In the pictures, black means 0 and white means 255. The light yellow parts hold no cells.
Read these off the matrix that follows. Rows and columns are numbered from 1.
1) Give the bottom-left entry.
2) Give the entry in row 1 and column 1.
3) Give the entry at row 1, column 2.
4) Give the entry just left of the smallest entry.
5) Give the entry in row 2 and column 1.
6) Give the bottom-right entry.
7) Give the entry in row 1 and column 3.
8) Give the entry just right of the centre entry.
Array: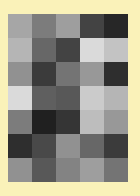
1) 145
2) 166
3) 124
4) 124
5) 181
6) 116
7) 158
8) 203

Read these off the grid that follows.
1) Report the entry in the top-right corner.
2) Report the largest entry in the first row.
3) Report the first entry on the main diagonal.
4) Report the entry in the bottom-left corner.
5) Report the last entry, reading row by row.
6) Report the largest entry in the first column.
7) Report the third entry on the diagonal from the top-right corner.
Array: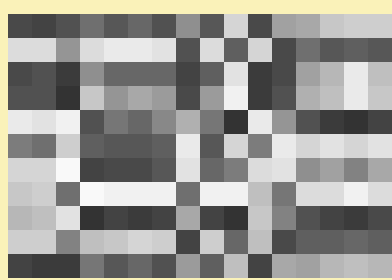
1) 206
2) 213
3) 73
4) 67
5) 183
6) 234
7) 183

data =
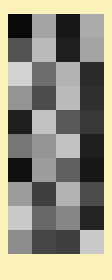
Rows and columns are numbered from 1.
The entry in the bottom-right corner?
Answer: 202
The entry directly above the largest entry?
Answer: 83
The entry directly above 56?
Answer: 48
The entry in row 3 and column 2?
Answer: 110
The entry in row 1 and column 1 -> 9
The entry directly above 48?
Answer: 42
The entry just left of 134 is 103
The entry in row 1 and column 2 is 164
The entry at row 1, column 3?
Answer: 23
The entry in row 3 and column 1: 210
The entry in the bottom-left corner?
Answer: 141
